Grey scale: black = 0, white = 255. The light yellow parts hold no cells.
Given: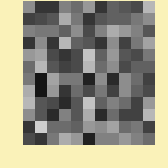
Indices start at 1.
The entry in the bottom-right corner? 108
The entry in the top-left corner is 141
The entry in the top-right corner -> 183
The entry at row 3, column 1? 129
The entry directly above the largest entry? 86
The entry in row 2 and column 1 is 65
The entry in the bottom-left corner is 74
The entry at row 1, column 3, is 53
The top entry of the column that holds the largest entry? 53
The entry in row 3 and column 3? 120
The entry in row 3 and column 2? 120
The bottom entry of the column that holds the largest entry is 53

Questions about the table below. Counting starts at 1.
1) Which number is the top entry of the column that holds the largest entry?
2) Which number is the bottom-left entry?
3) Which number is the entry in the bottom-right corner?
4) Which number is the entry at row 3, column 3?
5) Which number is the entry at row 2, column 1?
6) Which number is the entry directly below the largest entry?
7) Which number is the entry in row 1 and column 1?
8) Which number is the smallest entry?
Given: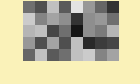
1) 227
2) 102
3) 163
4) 70
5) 203
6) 51
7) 111
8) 21

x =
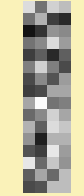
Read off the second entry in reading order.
115
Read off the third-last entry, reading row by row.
83
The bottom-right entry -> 189
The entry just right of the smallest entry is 51
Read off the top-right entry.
189
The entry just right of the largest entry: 115
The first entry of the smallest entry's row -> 19
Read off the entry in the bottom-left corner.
74
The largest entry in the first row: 220
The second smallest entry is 31
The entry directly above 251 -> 74
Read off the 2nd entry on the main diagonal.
178
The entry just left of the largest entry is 166
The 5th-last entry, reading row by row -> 189
